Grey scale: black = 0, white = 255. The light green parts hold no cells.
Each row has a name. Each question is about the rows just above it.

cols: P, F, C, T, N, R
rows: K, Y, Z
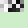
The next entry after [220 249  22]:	[36]
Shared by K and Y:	[235]
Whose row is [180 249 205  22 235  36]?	Y
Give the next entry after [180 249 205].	[22]
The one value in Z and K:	[220]

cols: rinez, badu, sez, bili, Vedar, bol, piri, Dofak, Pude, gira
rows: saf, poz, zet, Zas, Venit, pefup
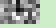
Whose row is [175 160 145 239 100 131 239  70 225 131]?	Zas
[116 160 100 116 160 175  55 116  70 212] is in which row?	pefup
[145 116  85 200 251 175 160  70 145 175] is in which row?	Venit

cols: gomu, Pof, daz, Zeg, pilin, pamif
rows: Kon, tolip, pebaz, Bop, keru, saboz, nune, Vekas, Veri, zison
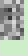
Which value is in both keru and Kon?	[201]
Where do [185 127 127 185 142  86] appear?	Vekas
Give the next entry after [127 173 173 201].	[113]
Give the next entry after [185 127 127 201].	[101]
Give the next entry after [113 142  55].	[173]
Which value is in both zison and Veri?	[113]
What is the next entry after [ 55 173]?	[101]

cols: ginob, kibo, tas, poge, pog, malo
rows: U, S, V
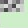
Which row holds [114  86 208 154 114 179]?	U
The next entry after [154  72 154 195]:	[139]
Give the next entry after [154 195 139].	[208]
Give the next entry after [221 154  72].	[221]

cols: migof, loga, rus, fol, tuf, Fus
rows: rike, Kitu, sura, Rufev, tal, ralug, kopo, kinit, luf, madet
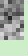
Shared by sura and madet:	[154]
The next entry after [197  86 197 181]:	[154]

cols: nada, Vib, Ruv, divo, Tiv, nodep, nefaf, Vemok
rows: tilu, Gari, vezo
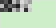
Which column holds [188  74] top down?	divo
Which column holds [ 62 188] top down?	nada
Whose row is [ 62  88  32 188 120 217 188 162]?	tilu
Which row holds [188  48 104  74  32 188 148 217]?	Gari
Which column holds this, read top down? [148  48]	nefaf
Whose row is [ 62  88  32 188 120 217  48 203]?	vezo
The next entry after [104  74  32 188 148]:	[217]

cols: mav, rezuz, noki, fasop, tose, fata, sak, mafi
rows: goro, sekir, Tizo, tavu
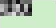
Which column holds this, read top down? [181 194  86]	mav
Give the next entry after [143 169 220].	[102]
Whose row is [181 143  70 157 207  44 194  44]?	sekir
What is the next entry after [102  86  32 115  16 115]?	[102]
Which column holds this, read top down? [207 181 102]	tose

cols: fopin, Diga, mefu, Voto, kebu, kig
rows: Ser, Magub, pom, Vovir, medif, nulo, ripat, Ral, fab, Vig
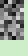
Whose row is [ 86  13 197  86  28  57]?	Ser
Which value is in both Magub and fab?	[101]
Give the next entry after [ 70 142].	[154]
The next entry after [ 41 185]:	[101]

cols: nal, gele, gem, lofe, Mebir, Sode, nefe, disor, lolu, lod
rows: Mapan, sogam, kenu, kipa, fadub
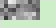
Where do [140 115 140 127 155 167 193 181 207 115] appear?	kipa
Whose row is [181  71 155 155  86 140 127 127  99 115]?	sogam
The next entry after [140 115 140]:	[127]
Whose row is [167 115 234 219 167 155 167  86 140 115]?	Mapan

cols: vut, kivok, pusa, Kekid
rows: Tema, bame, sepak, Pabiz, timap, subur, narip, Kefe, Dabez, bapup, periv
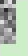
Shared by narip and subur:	[151]
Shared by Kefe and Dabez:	[137]
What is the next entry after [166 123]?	[151]

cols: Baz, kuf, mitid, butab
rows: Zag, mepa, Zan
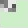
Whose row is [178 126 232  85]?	mepa
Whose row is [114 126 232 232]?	Zag
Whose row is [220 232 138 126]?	Zan
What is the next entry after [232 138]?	[126]
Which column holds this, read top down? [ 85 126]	butab

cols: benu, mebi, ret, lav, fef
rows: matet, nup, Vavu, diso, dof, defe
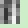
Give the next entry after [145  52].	[159]
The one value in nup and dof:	[95]

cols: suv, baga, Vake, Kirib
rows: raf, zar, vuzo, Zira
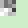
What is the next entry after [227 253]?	[212]
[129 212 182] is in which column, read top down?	Vake
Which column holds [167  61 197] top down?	Kirib
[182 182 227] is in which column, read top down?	suv
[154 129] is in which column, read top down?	Vake
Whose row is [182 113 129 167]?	zar

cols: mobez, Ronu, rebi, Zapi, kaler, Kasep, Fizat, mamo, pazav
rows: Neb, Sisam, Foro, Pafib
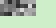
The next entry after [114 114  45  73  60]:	[215]
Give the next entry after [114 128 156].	[215]

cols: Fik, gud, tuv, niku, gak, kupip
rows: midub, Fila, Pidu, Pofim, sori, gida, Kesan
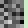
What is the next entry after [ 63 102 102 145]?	[170]
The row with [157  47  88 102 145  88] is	Pidu
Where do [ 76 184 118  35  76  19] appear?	Pofim
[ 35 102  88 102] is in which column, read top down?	niku
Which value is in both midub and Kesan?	[145]
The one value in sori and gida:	[102]

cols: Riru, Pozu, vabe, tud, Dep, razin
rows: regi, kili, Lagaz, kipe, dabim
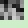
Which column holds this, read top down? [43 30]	Dep
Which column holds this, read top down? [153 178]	Riru
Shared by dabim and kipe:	[178]
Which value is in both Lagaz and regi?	[15]
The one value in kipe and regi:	[141]
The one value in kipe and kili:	[128]

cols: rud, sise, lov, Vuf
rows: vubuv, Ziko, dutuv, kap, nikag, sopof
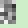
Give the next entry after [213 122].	[169]
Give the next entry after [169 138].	[154]
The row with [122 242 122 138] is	sopof
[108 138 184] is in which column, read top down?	lov
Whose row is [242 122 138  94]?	dutuv
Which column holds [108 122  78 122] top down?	sise

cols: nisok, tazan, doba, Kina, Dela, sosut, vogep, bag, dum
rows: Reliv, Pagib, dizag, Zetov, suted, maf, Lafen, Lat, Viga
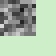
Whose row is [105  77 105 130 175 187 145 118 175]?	Lat
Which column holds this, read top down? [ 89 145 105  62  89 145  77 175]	Dela

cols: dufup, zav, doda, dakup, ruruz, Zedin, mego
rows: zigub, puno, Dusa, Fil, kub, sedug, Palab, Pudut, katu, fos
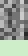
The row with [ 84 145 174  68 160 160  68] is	fos
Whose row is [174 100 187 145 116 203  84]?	zigub
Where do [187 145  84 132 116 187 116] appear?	Palab
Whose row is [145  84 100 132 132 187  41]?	katu

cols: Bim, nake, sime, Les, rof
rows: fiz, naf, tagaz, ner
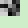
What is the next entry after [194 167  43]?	[85]
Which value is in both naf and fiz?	[29]
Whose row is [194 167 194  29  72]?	fiz

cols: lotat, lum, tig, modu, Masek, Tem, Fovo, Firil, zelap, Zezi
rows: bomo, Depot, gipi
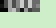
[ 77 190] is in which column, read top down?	modu
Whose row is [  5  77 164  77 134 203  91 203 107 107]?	bomo

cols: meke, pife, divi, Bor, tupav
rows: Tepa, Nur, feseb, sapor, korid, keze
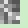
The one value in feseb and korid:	[154]
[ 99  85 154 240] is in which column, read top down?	tupav
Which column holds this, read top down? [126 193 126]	meke
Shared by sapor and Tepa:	[224]
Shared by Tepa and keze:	[111]

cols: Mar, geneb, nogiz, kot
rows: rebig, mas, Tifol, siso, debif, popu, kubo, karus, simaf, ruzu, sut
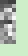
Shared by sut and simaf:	[119]
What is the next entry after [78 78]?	[63]
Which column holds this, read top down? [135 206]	kot
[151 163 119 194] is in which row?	ruzu
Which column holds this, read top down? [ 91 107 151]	Mar

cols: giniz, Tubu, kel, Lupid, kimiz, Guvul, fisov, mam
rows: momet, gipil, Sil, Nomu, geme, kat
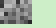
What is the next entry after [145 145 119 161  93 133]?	[133]
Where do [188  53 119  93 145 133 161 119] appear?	Nomu
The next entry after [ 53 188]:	[188]
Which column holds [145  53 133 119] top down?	Tubu

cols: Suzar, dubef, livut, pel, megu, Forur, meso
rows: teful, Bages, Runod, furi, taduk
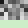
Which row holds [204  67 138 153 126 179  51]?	Runod
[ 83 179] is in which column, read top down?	Forur

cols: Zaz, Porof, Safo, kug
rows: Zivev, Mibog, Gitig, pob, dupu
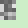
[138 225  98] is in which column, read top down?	kug
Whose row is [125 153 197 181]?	pob
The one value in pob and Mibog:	[125]
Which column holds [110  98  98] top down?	Porof
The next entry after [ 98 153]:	[138]

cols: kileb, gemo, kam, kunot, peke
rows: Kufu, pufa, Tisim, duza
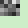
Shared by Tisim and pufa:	[101]
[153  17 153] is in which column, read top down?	peke
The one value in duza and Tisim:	[101]

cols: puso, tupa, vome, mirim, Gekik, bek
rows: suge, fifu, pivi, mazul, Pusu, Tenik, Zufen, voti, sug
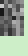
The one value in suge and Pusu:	[133]
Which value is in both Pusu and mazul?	[67]
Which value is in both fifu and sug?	[106]
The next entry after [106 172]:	[118]
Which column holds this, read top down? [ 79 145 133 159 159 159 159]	Gekik
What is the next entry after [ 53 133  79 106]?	[133]

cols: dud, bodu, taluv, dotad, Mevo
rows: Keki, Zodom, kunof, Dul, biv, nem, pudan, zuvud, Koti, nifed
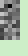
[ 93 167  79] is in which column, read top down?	bodu
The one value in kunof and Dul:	[93]
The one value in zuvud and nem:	[167]
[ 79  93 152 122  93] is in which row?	kunof
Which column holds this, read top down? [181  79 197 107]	dud
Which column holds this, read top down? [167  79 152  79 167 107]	bodu

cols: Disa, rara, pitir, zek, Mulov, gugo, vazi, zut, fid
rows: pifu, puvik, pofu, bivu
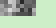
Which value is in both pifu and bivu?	[107]
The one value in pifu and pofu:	[107]
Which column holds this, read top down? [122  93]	Mulov
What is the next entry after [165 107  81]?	[81]
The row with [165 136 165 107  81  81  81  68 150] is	bivu
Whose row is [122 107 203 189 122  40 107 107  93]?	pifu

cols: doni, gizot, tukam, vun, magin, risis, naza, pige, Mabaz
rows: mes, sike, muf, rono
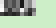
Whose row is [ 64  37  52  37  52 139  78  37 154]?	rono
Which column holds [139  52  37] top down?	pige
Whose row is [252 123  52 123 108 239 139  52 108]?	muf
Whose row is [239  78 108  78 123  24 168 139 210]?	sike
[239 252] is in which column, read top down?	doni
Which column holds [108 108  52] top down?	tukam
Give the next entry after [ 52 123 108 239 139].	[52]

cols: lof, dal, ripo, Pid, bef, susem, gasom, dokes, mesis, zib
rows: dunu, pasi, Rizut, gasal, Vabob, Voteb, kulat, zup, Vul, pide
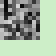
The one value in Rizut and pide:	[183]
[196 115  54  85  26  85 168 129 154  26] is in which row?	zup
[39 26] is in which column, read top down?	bef
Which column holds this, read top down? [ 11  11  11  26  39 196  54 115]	dal

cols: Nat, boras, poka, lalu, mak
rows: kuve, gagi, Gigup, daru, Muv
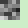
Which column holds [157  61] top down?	boras
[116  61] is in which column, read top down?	poka
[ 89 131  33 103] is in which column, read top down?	mak
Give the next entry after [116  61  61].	[170]
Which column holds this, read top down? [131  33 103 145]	mak
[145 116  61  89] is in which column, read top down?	poka

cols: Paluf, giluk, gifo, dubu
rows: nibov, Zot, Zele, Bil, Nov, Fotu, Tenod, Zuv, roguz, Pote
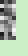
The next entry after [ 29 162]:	[57]
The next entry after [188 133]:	[120]

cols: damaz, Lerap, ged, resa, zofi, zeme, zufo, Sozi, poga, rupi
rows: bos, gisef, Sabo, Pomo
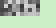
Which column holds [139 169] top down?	resa
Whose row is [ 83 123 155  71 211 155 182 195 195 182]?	Pomo
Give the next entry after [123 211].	[139]
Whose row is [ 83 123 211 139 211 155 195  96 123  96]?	bos
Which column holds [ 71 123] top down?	Lerap
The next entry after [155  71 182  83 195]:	[109]

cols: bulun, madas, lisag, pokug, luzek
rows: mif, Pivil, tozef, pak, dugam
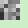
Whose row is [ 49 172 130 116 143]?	pak
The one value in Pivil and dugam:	[172]
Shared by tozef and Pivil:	[157]

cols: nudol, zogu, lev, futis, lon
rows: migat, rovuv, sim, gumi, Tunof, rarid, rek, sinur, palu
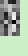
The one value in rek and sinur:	[72]
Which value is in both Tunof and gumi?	[118]

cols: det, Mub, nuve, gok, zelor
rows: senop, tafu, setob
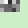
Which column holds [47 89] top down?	nuve
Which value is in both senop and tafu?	[89]
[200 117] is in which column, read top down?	det
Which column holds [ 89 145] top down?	zelor

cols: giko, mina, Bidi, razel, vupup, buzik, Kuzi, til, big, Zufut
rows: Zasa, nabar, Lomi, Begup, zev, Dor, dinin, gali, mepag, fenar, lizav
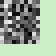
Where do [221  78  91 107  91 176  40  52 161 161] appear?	fenar
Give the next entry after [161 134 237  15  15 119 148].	[119]
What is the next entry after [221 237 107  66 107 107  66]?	[134]
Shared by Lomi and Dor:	[66]

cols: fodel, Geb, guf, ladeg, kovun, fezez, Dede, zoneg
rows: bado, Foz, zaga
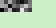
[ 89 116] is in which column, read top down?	ladeg
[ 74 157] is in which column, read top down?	Geb

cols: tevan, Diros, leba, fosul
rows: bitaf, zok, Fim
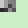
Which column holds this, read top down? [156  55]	Diros
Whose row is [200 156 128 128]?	bitaf

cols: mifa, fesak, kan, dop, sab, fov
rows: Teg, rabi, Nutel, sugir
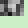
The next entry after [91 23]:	[119]
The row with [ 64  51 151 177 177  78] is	Teg
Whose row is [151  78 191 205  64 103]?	rabi
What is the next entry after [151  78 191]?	[205]
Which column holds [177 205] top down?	dop
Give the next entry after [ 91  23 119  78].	[164]
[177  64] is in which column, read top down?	sab

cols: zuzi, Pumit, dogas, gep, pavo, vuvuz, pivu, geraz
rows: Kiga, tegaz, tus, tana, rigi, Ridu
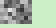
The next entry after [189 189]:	[101]
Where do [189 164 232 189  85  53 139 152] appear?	tus
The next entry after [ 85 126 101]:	[189]
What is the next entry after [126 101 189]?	[189]
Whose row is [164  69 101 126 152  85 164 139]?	tegaz
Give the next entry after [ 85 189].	[126]

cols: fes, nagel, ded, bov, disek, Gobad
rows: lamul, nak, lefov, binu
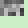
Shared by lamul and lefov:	[114]
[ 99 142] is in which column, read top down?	ded

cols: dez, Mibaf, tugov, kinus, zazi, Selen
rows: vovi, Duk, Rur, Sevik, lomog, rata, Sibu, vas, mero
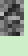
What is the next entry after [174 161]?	[76]
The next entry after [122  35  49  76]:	[122]

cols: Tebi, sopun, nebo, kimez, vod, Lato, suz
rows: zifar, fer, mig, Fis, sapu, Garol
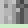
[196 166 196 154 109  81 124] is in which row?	sapu
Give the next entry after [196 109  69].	[140]

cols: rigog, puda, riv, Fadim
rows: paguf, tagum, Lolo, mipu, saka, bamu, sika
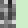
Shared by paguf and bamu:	[203]
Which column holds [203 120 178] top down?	puda
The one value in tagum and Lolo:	[120]
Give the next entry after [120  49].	[135]
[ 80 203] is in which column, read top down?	rigog
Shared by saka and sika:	[120]
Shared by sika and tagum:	[120]

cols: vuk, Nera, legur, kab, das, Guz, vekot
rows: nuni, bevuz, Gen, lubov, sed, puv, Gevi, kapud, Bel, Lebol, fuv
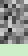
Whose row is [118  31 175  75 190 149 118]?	bevuz
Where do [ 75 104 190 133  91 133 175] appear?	fuv
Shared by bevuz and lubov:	[190]
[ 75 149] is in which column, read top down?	vekot

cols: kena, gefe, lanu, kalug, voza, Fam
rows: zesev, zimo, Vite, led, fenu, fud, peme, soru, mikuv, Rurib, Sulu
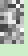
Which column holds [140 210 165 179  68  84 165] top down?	gefe
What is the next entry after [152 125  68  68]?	[251]
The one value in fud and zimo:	[68]

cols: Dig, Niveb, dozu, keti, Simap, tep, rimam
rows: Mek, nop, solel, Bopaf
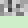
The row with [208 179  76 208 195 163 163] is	Mek
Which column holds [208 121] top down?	tep
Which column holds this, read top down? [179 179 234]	Niveb
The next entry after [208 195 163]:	[163]

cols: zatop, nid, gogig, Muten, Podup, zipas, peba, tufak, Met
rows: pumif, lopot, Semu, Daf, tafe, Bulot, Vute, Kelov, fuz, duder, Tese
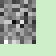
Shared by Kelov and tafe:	[161]
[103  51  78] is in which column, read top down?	Met
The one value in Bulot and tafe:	[161]
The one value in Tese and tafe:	[161]

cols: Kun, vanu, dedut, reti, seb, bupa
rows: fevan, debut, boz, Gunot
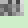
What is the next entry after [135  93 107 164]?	[107]
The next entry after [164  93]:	[135]
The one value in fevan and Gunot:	[180]
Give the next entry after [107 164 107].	[208]

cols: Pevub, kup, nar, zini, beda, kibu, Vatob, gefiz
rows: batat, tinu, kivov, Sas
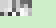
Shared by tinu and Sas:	[197]
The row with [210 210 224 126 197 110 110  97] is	batat
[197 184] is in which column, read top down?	gefiz
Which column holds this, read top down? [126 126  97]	zini
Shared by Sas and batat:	[197]

